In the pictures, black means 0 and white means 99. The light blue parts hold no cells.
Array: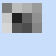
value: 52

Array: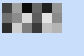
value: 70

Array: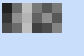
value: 51

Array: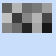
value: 9

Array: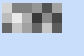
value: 36

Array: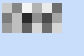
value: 83

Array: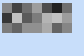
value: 52
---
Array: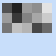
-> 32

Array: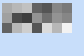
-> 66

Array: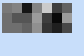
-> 47

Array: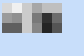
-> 84

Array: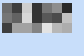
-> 42

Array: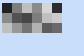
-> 13

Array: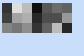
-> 20
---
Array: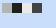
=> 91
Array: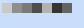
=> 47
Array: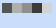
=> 55
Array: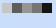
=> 58
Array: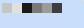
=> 10
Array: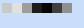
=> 61
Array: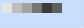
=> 63
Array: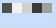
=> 81
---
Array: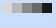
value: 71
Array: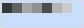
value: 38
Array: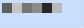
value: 76
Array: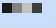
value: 51
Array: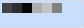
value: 18
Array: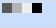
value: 69
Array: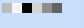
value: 95
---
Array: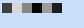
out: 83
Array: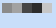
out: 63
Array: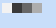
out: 22
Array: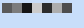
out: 48
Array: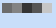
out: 51
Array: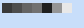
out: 30
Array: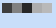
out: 50
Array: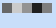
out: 79
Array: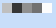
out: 21
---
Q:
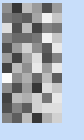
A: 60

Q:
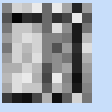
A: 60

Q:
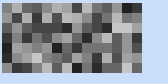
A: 22

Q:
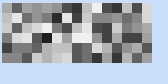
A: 84

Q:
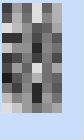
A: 69
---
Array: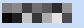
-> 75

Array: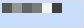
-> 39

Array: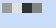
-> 19

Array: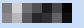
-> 35

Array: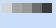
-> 59

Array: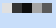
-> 5
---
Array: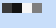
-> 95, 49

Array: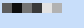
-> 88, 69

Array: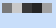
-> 78, 62

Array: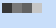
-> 77, 47

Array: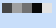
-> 88, 62

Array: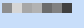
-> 83, 69

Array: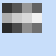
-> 93, 84

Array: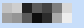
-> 92, 84

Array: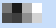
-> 99, 82

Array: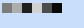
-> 81, 67
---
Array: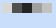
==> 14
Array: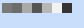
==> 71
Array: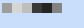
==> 22
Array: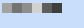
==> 81
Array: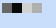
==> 4
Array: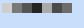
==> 66
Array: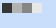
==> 69
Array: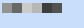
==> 71
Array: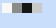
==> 54
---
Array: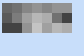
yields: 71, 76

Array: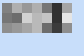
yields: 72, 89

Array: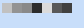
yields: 17, 85

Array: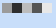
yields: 73, 90

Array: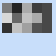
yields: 75, 84

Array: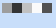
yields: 75, 97
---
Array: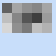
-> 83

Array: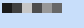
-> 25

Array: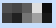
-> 23

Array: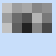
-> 75

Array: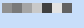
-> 64

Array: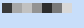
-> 75

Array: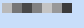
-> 28

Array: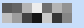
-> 26
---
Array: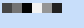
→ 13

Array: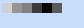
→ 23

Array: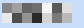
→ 30

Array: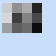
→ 14

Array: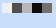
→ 31

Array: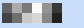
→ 22

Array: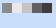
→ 38
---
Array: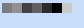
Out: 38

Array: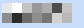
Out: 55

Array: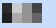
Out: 12

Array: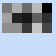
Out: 55

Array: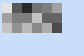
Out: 72

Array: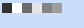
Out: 41
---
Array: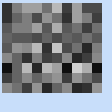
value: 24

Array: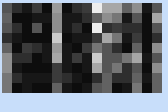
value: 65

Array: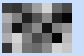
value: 2

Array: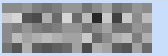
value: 73

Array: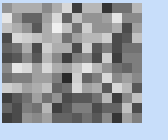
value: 53

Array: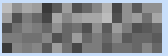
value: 65

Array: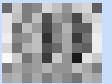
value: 83
